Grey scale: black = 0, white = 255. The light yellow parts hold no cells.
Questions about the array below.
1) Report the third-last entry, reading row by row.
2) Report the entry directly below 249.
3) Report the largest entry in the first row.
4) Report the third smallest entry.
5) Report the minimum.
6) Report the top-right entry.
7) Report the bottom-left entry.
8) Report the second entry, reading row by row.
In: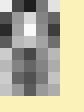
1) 92
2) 195
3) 237
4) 61
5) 30
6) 226
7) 195
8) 72

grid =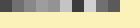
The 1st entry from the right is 90
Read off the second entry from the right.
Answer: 112
